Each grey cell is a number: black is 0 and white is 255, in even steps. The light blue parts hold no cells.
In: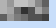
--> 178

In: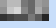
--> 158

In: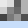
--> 233

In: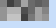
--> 132

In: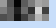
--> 154

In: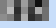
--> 127

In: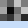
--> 139

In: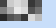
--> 68
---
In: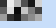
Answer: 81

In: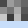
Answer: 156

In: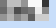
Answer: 248

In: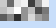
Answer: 62

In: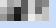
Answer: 207

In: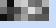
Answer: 119

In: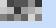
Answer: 85

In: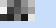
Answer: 77

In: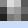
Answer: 221
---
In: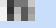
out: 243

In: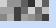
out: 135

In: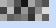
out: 165

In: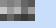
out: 73

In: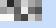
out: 250

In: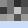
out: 153

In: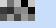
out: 85
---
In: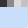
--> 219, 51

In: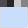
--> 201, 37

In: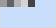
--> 211, 67

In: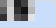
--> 228, 19

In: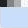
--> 246, 34

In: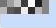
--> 250, 31

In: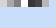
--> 255, 55

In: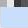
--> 232, 59
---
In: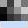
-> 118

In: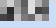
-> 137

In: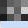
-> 41

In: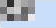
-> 232

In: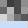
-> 88

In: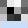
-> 221

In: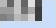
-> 61

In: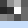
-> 106
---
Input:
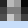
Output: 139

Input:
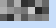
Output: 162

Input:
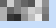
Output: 43

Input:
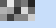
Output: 133

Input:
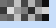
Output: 193

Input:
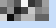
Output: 115

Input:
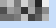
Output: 123

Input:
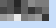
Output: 232

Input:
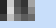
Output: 122
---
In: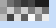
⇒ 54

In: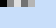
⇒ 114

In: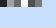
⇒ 247

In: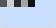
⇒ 163

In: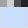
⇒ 35

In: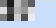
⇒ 134

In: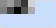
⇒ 56
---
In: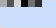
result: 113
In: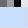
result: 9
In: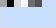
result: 110
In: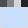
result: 213
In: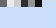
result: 148
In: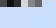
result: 133
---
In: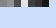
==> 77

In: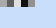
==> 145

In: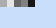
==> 129

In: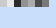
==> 146

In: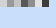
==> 154

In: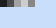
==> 135

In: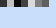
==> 95

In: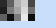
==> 110

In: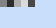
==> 131
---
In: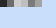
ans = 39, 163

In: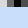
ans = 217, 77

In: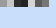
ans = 155, 118

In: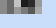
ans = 137, 168

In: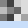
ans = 132, 164

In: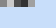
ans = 134, 160

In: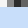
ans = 245, 99

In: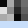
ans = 9, 81
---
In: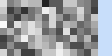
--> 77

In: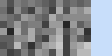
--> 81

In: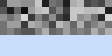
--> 115

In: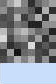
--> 60

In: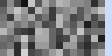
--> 102

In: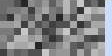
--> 123

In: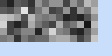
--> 159

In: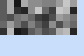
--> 104
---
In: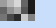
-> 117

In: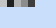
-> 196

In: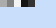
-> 172

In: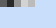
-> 94

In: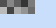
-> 186

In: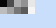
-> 189
